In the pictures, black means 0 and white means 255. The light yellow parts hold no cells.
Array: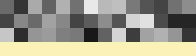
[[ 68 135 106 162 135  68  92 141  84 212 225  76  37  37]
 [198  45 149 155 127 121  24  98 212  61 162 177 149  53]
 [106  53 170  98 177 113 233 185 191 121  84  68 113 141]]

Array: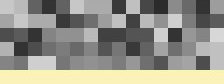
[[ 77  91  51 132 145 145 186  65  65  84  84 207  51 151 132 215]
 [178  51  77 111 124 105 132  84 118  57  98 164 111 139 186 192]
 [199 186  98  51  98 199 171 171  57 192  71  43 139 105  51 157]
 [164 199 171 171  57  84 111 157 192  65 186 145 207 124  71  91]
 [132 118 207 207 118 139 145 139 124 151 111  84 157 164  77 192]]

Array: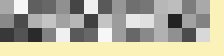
[[ 56  83  42 130 240  89 103 247 156 103 137 177 144  75 216]
 [169 247  95 103 144  69 240  89 150 111 118 183 189 124 169]
 [137  75 177 196 162 183  63 196 156 232 224 177  35 162 130]]

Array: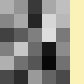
[[134 168  37 214 184]
 [176 148  57 168 191]
 [176 113  85   8 113]
 [127 199 107  23 140]
 [ 65  92 127 221 121]
 [ 73  44 154 100  73]]

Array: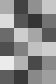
[[220  86  52 115]
 [235 179  73 137]
 [ 93  58 137 158]
 [172  66 144 199]
 [107 206 166  86]
 [ 79 129 193 206]]

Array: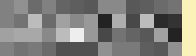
[[129 145 107 129 100  94  88 137 137  88  94 107 115]
 [129 115 122 107  80  80  80 145 122 122  94  88 145]
 [161 168 168 137 188 238 153  72 115 100  88 161  35]
 [129 115 188 107 161 137 153  35 174  72 188  43  51]]

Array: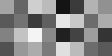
[[ 89 115  59  95 230 201 108 172]
 [ 81 152 172 122 223 187 108  89]
 [164 101 207 187  20  59 179 145]
 [130 195 244 137  32  67 158  52]]

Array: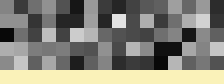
[[145 145  52 119  37  37 159  37 226  74 174  59 111 174 210  52]
 [  8 111  66 190  66 204 182 103  82  74  66 111 132  22 138  96]
 [138 197  96 167 103  29  96 132  44  59  52   8 182  96 119  82]
 [132  59 111 145  82  22 153  59  37  66  88  96 159 103 153  44]
 [174 167 125 119 125  88  82 145  74 182 138  16  16 167 132 197]]

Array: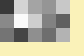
[[116  69 143 110 179]
 [ 57 212 164 149 200]
 [137 250 206 130  96]]
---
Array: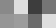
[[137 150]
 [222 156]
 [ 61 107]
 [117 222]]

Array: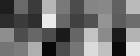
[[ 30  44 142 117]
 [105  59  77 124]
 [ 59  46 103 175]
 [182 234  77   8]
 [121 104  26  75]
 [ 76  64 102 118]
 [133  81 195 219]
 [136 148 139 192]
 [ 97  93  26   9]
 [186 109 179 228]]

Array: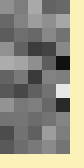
[[144 104  92 145 172  99  88 147 116  76  89]
 [125 130 110  98 164 121  72 120 117 114 109]
 [169 157 104  60 143  58  96 127 108  96 121]
 [ 99 143 136  67  93 130 114 104 115 157 138]
 [104 166 114 136  16 126 231  41 132 125 116]]

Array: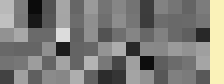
[[185 192 146 104 115  66]
 [124 121 168 101 119 160]
 [ 11  24 106 101 157  95]
 [ 83  87 106 144 101 139]
 [166 165 220  29 164 135]
 [102 108  97 100 100 174]
 [154 143 144 103 180  97]
 [116 111  82 148 120  44]
 [134 141 111 173  70  53]
 [115 118 133  40 160 164]
 [ 61  60 103 137  13 145]
 [130 109 129 136  94  87]
 [117 105 105 155 107 128]
 [100 106  95 146 116 123]
 [124 118  40 159 165  88]]

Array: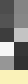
[[ 77  83  61 246 150]
 [132 135 195  54  49]]

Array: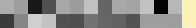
[[173  59]
 [158 134]
 [ 25 207]
 [ 80 194]
 [167  81]
 [156  79]
 [193 115]
 [101 102]
 [168  98]
 [164  83]
 [194 158]
 [  4 158]
 [183 157]]
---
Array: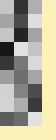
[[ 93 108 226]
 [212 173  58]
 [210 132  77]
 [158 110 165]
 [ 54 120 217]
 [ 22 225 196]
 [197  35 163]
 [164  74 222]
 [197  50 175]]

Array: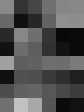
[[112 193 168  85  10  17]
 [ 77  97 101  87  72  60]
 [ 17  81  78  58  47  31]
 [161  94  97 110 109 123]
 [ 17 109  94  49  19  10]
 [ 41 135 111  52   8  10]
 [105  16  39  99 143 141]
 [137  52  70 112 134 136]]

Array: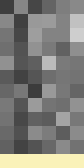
[[ 97  67  83 104 138 114]
 [105  81 139 124  93 139]
 [115  72  97  92 164 120]
 [121  85 155 116 111 146]
 [103 120  60 153 120 101]
 [ 90  66  85 110 118 115]
 [145  85  95 187 122 118]
 [111  83 146 122  97 143]
 [117  71 158 131 131 206]
 [136  64 153 155 131 193]
 [ 62 134  70 100 126 137]]

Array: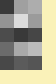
[[ 72  91  85]
 [107 169 187]
 [ 76  57  70]
 [148 220 155]
 [ 58 160 173]]

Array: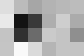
[[197 249 218 181 196 195]
 [196  49 107 202 196 143]
 [233  19  57 174 206 171]
 [222 187 166 179 184 188]]

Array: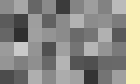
[[ 76  95 175 138 172 161  52 116 159]
 [149 128 143 104 180  84  79 104 105]
 [155 202 148  80 160 116 181 148 122]
 [102  47 160 148 139 106 117 177  88]
 [ 91  65 158  97 139 179 140 144 124]
 [140 167 102 138  59 132 158 130 186]]
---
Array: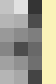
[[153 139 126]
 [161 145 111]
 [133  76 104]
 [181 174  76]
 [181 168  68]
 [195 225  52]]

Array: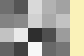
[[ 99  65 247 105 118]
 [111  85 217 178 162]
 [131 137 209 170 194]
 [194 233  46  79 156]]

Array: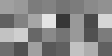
[[ 96 130 166 228  55 153  74 214]
 [110  81 160  88  96 194 174  96]
 [160 153 124 130 116 124 138 145]
 [194 207 103 138 116 153  81 124]]

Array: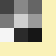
[[121 207 154]
 [ 67 136 101]
 [245  43  22]]

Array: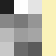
[[ 31 254 228]
 [186 157 165]
 [135 121 149]
 [200 106  90]]

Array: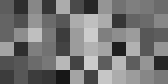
[[100 142 191 120  60 156 204 127 142 156  87  93]
 [100  80 149 107  87 172 191 172  54 100 107 135]
 [ 93  46 135  54 172  74  38 149 114 127 120 107]
 [164  46 127 114  67 156 178 164  31 178  87 149]
 [ 80  87 107 120 184  67 204  93 184  93 149  38]
 [ 60  87  60  54  23 164  67 198 172 156 135 120]]
